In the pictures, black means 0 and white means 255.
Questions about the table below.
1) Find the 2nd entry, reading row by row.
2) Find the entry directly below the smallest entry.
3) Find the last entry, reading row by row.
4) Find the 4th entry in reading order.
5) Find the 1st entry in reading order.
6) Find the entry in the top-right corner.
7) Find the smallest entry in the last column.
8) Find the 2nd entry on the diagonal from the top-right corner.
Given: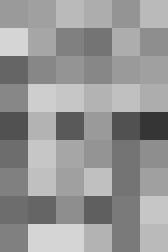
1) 160
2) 142
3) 186
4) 173
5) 154
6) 186
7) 53
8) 173

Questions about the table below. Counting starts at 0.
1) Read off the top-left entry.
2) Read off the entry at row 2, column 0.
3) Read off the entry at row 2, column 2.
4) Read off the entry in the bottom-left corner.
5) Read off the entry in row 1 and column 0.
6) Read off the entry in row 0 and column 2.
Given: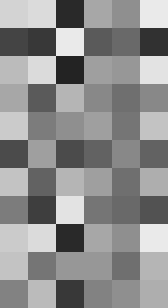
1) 211
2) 187
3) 35
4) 130
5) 68
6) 41

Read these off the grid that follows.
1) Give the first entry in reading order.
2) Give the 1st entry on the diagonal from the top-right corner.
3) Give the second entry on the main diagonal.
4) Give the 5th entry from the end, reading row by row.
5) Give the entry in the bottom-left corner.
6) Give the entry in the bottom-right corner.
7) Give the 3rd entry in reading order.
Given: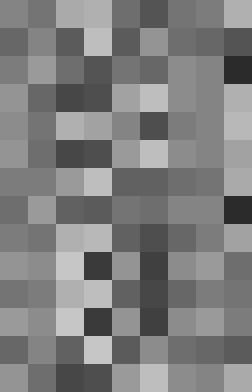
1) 132
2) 176
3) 132
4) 154
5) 148
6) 170
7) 170

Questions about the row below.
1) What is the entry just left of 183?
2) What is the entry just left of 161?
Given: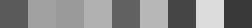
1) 97
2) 90

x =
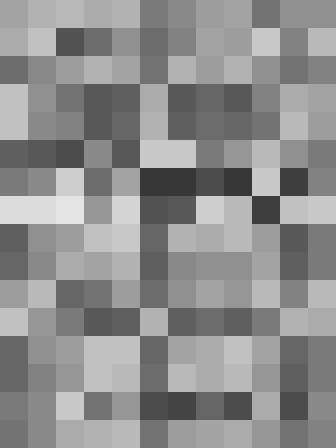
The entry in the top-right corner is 144
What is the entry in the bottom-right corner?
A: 130
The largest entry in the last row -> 185
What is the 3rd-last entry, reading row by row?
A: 150
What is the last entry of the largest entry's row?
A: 200
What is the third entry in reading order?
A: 185
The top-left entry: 163
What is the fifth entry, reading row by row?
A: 178
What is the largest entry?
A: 228
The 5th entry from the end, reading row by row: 163
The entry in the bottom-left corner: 115
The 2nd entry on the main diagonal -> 193
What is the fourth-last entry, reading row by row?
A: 171
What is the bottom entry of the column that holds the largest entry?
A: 171
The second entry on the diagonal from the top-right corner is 130
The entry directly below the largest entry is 157
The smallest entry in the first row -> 115
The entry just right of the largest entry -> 150

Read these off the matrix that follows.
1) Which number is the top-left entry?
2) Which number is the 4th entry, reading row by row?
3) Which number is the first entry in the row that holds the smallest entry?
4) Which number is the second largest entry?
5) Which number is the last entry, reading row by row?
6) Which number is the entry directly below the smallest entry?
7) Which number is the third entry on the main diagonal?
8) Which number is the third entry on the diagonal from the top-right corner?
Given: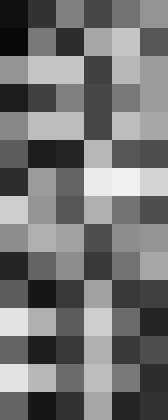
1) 16
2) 71
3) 8
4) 234
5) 51
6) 147
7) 197
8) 65

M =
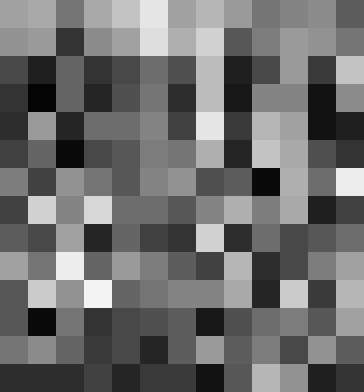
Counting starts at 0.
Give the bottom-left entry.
45
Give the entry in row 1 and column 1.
154
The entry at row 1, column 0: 146
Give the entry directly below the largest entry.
51
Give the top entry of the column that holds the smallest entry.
169
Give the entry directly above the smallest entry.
31
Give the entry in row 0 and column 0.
161
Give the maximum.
243
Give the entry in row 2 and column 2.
101
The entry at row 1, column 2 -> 51
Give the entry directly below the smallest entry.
154
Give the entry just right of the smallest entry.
101
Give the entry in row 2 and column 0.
72
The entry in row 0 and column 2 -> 117
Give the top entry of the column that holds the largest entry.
169
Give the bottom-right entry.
51
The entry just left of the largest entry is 146
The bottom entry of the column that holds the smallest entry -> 45

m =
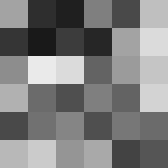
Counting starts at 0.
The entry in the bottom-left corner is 184
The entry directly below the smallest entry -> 234
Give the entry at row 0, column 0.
163
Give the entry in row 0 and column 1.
46
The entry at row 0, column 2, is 31
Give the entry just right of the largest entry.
219
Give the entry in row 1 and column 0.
53
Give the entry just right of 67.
85
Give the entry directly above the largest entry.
25
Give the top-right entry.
191

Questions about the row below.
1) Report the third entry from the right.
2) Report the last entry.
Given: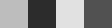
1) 44
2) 81

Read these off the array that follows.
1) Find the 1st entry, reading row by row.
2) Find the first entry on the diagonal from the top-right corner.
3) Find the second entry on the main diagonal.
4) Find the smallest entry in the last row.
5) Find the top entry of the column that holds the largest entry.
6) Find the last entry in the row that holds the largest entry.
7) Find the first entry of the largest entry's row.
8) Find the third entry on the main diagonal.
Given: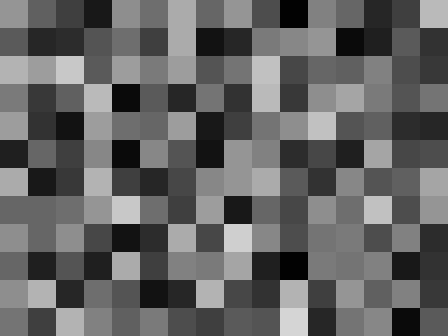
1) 149
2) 186
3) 38
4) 10
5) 2
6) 90
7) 116
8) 200

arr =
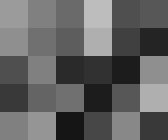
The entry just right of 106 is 189
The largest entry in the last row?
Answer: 149
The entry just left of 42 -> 128
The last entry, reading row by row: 57
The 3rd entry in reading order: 106
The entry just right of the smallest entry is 71
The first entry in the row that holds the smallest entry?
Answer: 128
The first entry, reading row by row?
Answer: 155
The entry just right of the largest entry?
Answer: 79
